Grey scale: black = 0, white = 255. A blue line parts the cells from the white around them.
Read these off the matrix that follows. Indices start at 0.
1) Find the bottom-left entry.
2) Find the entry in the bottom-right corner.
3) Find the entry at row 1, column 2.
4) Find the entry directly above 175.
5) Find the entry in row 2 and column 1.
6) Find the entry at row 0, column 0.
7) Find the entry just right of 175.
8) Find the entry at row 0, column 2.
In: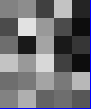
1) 130
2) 87
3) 153
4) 121
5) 25
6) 130
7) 99
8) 64

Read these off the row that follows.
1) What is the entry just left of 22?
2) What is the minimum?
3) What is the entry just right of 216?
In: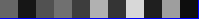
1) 102
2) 13
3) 31

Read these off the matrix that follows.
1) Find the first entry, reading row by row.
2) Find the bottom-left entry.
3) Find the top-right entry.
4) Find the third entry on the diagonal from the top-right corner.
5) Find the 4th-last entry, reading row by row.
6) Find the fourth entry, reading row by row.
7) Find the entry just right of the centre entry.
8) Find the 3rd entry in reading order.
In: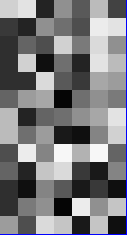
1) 209
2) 156
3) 66
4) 122
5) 197
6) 144
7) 144
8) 35

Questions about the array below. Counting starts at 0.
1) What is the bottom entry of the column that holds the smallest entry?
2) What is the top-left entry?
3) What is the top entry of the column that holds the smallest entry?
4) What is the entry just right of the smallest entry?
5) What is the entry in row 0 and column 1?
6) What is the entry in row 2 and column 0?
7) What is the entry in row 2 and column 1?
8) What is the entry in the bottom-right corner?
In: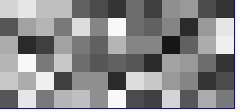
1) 212
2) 212
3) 143
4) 97
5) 230
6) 172
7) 42
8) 121

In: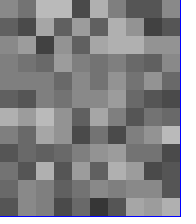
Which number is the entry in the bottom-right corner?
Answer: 176
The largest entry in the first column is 176
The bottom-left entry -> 85
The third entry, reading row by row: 186
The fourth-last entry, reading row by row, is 85
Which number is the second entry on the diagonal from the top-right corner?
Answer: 65
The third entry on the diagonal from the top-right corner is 176
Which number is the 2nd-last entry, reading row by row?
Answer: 156
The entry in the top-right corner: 137
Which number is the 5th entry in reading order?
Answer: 74
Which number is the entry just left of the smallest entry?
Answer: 105
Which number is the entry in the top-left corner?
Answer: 137
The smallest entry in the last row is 54
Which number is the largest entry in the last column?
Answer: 186
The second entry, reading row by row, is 115
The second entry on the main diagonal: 74

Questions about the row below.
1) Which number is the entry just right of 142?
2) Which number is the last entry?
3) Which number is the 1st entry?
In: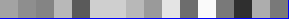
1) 132
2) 121
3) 163

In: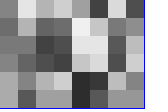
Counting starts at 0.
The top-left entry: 132
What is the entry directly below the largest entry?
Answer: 229
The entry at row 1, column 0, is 109
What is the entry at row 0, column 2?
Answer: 180
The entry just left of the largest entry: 109
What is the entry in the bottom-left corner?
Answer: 171
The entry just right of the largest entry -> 198
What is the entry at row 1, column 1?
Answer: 180
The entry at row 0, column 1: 229
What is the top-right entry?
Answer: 78
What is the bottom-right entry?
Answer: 151
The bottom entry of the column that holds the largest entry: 45
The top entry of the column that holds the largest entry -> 160
